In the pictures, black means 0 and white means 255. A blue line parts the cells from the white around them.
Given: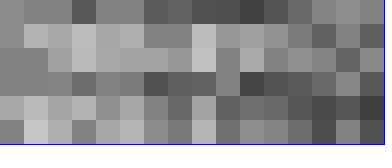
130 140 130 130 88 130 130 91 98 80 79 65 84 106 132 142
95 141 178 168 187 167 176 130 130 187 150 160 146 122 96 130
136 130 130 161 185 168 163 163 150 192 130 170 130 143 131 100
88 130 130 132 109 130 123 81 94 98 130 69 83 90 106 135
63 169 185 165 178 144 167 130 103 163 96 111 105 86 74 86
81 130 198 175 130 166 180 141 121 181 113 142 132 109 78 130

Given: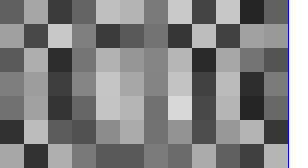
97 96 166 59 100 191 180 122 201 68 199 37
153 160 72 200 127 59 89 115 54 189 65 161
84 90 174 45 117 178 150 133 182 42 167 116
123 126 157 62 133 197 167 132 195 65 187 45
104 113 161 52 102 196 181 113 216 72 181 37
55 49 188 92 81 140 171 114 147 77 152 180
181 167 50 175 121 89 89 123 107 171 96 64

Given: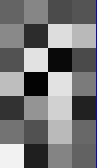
84 100 134 75
185 137 44 221
74 82 226 9
123 190 3 226
33 50 148 209
104 115 81 186
98 242 31 132

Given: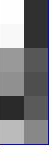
48 254
48 248
87 153
78 144
90 42
136 187

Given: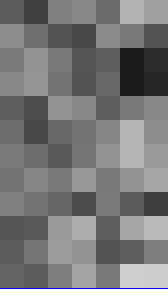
159 92 65 129 135 107 178
83 142 112 84 71 141 120
43 124 146 120 86 95 27
37 136 149 114 84 105 26
134 96 79 148 136 95 122
142 109 71 105 113 133 181
153 123 108 88 117 147 180
165 114 132 122 151 120 148
62 129 114 102 75 124 90
187 85 87 153 172 94 165
126 92 115 156 148 83 94
204 100 92 126 164 122 207

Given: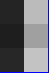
187 36
160 30
195 39

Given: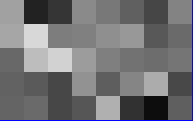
131 161 34 53 138 120 96 70
106 166 216 125 128 143 152 88
117 104 189 210 156 127 114 109
72 98 90 71 146 94 133 172
95 100 106 71 86 176 49 13
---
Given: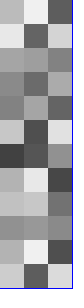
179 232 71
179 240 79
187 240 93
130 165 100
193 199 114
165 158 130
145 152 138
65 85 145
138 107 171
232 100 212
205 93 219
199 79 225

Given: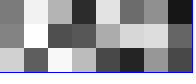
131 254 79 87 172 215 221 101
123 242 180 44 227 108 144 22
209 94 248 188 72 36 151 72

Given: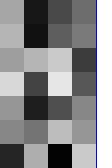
37 174 3 202
166 23 73 109
150 30 79 135
181 17 94 122
135 116 189 150
158 181 202 60
216 67 230 87

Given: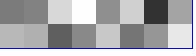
184 176 95 137 200 117 150 232
123 130 216 254 143 208 50 164

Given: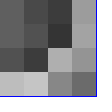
95 81 52 163
95 73 60 156
189 197 135 107
81 60 175 148

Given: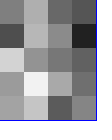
163 197 91 133
127 175 104 85
211 147 119 97
78 183 139 33
155 242 169 111

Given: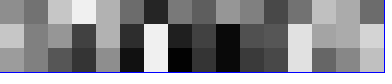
156 128 86 52 142 17 240 2 52 9 58 72 225 102 135 192
198 128 150 65 178 45 240 31 65 9 80 86 225 164 171 212
142 114 198 240 178 108 37 121 94 150 128 72 114 192 171 108

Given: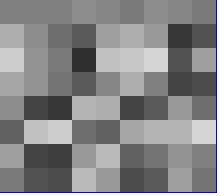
141 68 55 180 174 68 90 153 110
159 68 62 153 186 97 116 147 128
122 82 76 186 153 76 90 159 116
174 141 110 90 159 174 153 55 82
166 147 116 90 134 174 128 68 76
205 147 122 47 193 199 213 82 159
128 128 128 141 134 122 141 134 122
97 193 205 110 97 166 180 180 213

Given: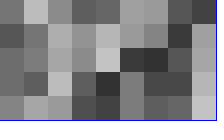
117 188 139 94 102 160 154 86 66
132 166 154 79 66 124 94 102 195
109 124 166 139 195 58 50 86 166
86 117 174 147 182 154 132 58 160
109 94 188 94 50 124 72 72 182
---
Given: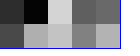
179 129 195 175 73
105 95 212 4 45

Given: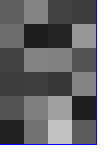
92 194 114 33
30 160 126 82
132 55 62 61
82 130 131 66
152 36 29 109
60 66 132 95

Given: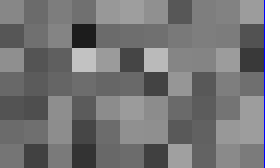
123 138 99 160 64 108 104 51 122 65 117
157 152 97 89 143 144 108 70 141 111 107
157 116 92 106 140 155 140 91 142 78 83
111 126 88 150 67 105 102 109 101 91 104
57 156 132 133 186 69 155 194 95 84 143
82 124 126 121 112 110 107 28 132 112 86
156 130 126 87 144 158 152 112 125 107 135

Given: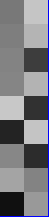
153 16
131 164
44 135
196 35
49 200
179 133
61 131
180 126
197 120

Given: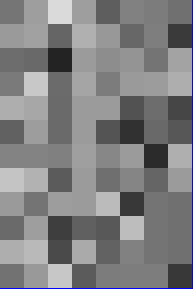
56 125 125 124 91 199 153 114
112 116 129 98 170 74 185 174
112 116 189 88 96 62 158 106
112 116 56 187 155 157 116 154
155 101 133 111 155 91 178 196
175 43 155 135 159 128 131 131
87 105 49 84 155 106 157 97
70 109 82 155 155 106 167 174
174 156 154 124 165 107 200 122
163 116 148 141 155 35 105 109
58 126 103 152 176 101 161 154
112 124 129 94 158 218 158 117

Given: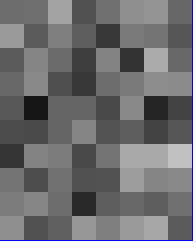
90 167 153 126 150 95 80 143
112 93 104 94 40 108 134 123
137 133 157 82 80 113 77 114
193 169 169 115 73 123 129 53
85 67 93 83 132 100 74 76
66 36 137 72 100 100 22 87
139 140 122 108 55 78 137 104
104 170 50 131 62 107 133 91
86 115 122 56 94 126 91 153
102 147 143 111 80 163 110 109
